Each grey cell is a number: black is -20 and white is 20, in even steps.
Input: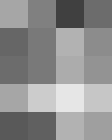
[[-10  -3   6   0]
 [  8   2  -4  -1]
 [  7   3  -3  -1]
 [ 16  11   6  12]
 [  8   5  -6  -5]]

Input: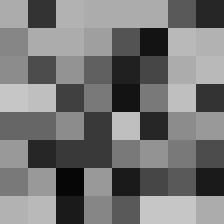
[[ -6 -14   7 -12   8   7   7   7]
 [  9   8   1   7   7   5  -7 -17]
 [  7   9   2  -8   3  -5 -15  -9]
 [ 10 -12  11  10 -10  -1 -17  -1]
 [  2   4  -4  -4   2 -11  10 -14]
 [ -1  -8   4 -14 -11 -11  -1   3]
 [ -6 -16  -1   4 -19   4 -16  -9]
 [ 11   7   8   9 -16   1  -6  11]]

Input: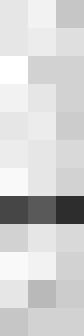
[[ 18  11  16]
 [ 17  15  16]
 [ 13  13  20]
 [ 16  13  18]
 [ 17  12  16]
 [ 16  14  17]
 [ 16  13  19]
 [ -6 -13  -9]
 [ 16  14  13]
 [ 18  13  19]
 [  9  12  16]
 [ 13  13  11]]

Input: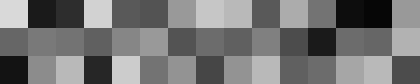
[[-19   4  14 -16 -13  13  -6  -7   4  11   9  -6   7  -2 -18]
 [ -4   8  -4  -1  -2  -5   1   4  -7  -3  -5   0  -8 -16  -3]
 [  9  -8 -17   2   9 -14  12  -2   3  -9   3   9  -5  -3   6]]

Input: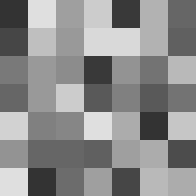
[[  8  -4 -12  15   5  12 -11]
 [  8  -5  -9  10   4  14  14]
 [ -2   9  -1   4   2 -11   3]
 [ -6  -2  -4   4  12  -6   0]
 [-12  11  13   0   1  15   7]
 [  7  -8   3  -4  -4  -5   5]
 [  9   7  15 -12  -3   5  -9]]

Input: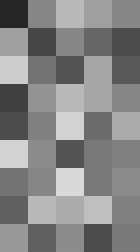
[[  5   1 -14   1   9]
 [ -4  -8   5  -9   1]
 [  6  -6  12  -2  -7]
 [  6   1 -10   3   9]
 [ -3   7  -8   0  13]
 [ -1   0  13   2  -7]
 [ -1   2  -2   1  14]
 [ 10   0  -5   9   7]
 [ -8  -1   4  -5   2]]

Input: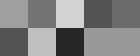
[[ -7  -3   5  -2  13]
 [  4   4  -7  10 -14]]

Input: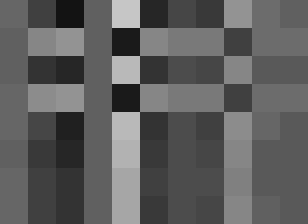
[[ -3  -5  -4 -10 -17  -5  11 -14  -9 -11   3]
 [ -3  -3  -5   1   3  -5 -16   1  -1  -1 -10]
 [ -6  -6  -5 -12 -14  -5   9 -12  -8  -9   1]
 [ -3  -3  -4   2   3  -5 -16   1  -1  -1 -10]
 [ -4  -6  -4  -9 -15  -5   9 -12  -8 -10   2]
 [ -6  -6  -5 -11 -14  -5   8 -11  -8  -9   1]
 [ -6  -6  -4 -10 -12  -5   6 -10  -8  -8   0]
 [ -5  -6  -4 -10 -12  -5   6 -11  -8  -9   1]]
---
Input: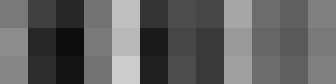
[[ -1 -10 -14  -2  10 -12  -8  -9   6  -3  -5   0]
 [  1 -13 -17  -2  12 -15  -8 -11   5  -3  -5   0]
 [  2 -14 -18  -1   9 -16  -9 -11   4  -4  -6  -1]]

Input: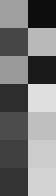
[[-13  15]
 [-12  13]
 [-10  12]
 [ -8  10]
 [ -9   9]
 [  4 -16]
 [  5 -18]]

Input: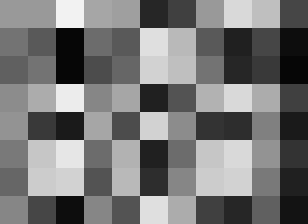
[[ -4  12  13  -7   9 -13   1  12  13  -1 -15]
 [ -1  11  16  -3   8 -15  -3  11  14   3 -12]
 [  2   7  17   1   6 -15  -7   8  14   7 -10]
 [  4   4  18   6   5 -14 -10   4  14  10  -9]
 [ -5  -2 -19  -8  -4  13  10  -2 -14 -11 -19]
 [ -2  -6 -19  -3  -6  15   9  -6 -15  -9 -18]
 [  1  -9 -18   1  -7  15   7 -10 -14  -5 -17]
 [  3 -11 -16   6  -8  13   2 -12 -13   0 -16]]

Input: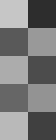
[[ -6   4]
 [ -4   3]
 [  7  -8]
 [  9 -10]
 [ 11 -13]]

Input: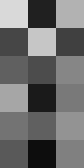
[[ -9  11 -10]
 [ -2  -5   3]
 [ -5  -8   1]
 [ 14 -15   8]
 [  6 -16  -1]
 [ -6 -18   0]]

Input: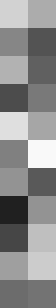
[[  0  19]
 [  5  12]
 [ -9  10]
 [ 13   7]
 [ 15   6]
 [-15   3]
 [ -8  -1]
 [ -3  -2]
 [  8  -5]
 [  3  -6]
 [  1  -7]]
